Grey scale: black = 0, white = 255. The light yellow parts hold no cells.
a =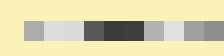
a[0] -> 172
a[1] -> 221
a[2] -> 218
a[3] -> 88

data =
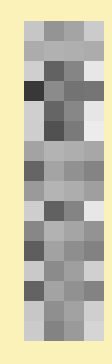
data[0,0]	198
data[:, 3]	[203, 172, 231, 117, 230, 236, 167, 132, 159, 231, 147, 130, 208, 131, 207, 213]
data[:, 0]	[198, 172, 207, 56, 207, 206, 163, 101, 154, 206, 135, 94, 201, 99, 199, 203]
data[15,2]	154
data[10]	[135, 178, 165, 147]
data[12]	[201, 139, 159, 208]
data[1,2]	175
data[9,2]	132
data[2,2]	133
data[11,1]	162
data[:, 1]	[148, 177, 98, 139, 101, 81, 179, 164, 180, 97, 178, 162, 139, 163, 143, 131]

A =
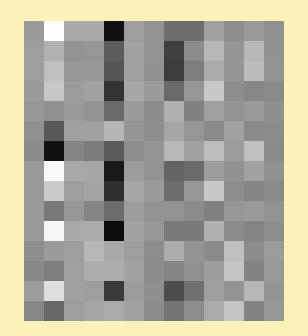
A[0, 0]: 154
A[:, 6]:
[147, 147, 145, 155, 140, 142, 149, 146, 155, 146, 151, 141, 140, 143, 140]
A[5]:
[144, 88, 160, 160, 181, 149, 142, 166, 150, 138, 161, 138, 140]
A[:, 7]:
[110, 63, 60, 105, 176, 166, 184, 100, 109, 146, 122, 173, 133, 77, 117]
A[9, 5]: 157
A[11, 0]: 142
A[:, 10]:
[142, 149, 149, 142, 148, 161, 157, 145, 141, 150, 140, 192, 196, 147, 195]
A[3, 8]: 150
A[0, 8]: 110
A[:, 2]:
[169, 147, 151, 156, 155, 160, 133, 168, 158, 150, 169, 158, 159, 160, 158]
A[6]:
[137, 17, 133, 124, 91, 141, 149, 184, 160, 189, 157, 192, 138]
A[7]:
[154, 249, 168, 166, 25, 156, 146, 100, 107, 157, 145, 161, 145]
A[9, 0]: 154
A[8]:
[154, 202, 158, 163, 47, 167, 155, 109, 150, 200, 141, 132, 138]
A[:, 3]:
[169, 150, 152, 162, 147, 160, 124, 166, 163, 133, 170, 183, 173, 158, 165]
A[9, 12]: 146
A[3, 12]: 138
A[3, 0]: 155
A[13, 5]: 156
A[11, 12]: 156
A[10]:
[153, 246, 169, 170, 12, 162, 151, 122, 122, 176, 140, 132, 141]
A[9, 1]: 120
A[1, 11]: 183
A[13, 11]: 183
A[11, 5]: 158
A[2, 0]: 158

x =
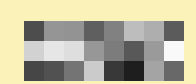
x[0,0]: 77
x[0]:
[77, 149, 147, 95, 129, 189, 174, 91]
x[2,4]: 56
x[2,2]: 116
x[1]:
[210, 230, 222, 151, 124, 88, 154, 249]

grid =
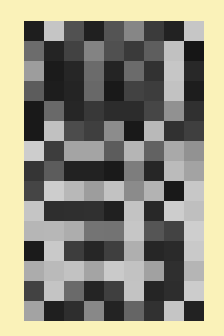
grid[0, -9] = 30
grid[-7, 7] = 25
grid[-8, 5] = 125
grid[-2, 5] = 195
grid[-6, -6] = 48
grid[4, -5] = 44
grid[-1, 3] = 136
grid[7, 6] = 38
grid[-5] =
[182, 183, 173, 116, 115, 198, 85, 67, 206]
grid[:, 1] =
[197, 36, 27, 29, 105, 193, 61, 92, 205, 46, 183, 201, 186, 196, 31]
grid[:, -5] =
[84, 80, 36, 25, 44, 140, 92, 26, 194, 32, 115, 63, 202, 63, 35]
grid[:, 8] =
[198, 22, 40, 29, 48, 63, 146, 163, 199, 191, 206, 201, 181, 204, 34]
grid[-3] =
[172, 186, 194, 164, 202, 194, 161, 47, 181]
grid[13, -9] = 66
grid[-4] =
[27, 201, 61, 38, 63, 175, 38, 42, 201]
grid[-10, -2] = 49
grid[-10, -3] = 185
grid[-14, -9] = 108
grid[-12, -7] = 36
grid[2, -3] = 50
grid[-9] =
[205, 61, 164, 164, 92, 181, 98, 169, 146]
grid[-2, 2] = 106
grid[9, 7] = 205
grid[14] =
[163, 31, 46, 136, 35, 101, 49, 197, 34]
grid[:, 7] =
[34, 193, 198, 194, 145, 49, 169, 187, 25, 205, 67, 42, 47, 45, 197]
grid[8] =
[69, 205, 184, 157, 194, 139, 179, 25, 199]
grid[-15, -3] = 59

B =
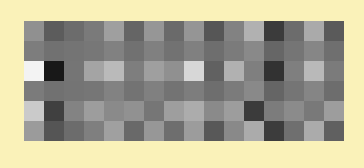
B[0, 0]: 144
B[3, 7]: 115
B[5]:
[155, 85, 108, 127, 160, 105, 151, 110, 156, 88, 137, 171, 60, 111, 171, 96]
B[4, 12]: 124
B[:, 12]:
[59, 102, 50, 101, 124, 60]
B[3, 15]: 109
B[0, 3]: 122
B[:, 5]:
[101, 113, 126, 115, 145, 105]
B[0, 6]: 150
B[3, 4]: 130
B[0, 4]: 159
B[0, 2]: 108
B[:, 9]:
[86, 110, 97, 110, 138, 88]
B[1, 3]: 119
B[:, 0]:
[144, 125, 243, 123, 202, 155]
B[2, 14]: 185
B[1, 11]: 137
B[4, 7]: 158
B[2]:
[243, 24, 117, 164, 186, 126, 159, 144, 215, 97, 177, 127, 50, 127, 185, 123]
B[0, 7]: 106
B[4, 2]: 131
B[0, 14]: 170

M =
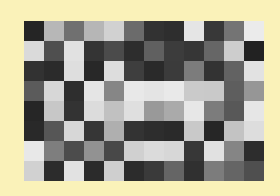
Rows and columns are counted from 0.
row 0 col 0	37
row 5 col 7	42
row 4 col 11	230
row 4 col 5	223
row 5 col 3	54
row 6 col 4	72
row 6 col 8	55
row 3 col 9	201
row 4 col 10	88
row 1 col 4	75
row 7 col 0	209
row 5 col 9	38
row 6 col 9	225
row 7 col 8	48
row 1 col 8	54
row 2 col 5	62
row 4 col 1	199
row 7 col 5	44
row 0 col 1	183
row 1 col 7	60
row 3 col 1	215
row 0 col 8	229
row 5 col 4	175
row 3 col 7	233
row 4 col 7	170
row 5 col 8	201
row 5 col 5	51
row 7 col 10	101
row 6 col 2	76
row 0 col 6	50

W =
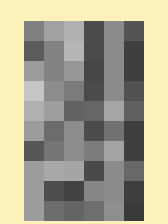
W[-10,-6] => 128
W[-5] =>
[156, 108, 140, 75, 114, 62]
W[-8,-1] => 63
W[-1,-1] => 58
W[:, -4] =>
[176, 182, 152, 123, 98, 140, 140, 165, 66, 100]
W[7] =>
[156, 169, 165, 73, 139, 104]
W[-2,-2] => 139
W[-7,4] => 139
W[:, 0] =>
[128, 91, 156, 198, 176, 156, 86, 156, 156, 156]
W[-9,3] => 75
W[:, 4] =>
[139, 139, 139, 139, 166, 114, 164, 139, 139, 142]
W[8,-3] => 134
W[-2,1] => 77
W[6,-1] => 63

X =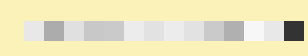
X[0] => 232
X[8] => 226
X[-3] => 247
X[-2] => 232

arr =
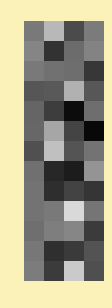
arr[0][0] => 121
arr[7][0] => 112
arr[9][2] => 217
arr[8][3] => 53
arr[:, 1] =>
[184, 50, 113, 89, 61, 166, 192, 39, 46, 121, 126, 47, 59]
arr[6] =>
[80, 192, 84, 115]
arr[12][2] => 202
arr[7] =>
[112, 39, 28, 148]
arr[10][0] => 111
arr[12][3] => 79
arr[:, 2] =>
[75, 108, 110, 177, 12, 68, 84, 28, 67, 217, 134, 58, 202]
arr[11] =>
[119, 47, 58, 83]

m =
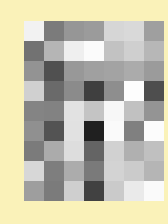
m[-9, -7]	242
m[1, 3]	251
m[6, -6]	171
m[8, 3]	65
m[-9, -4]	155
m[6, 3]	100
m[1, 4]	194
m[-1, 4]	202
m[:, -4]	[155, 251, 160, 63, 196, 32, 100, 122, 65]
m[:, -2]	[217, 207, 171, 253, 193, 128, 176, 203, 234]
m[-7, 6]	155
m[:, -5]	[150, 239, 152, 139, 226, 225, 221, 172, 207]
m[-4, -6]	83
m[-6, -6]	106
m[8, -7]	158
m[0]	[242, 123, 150, 155, 214, 217, 159]
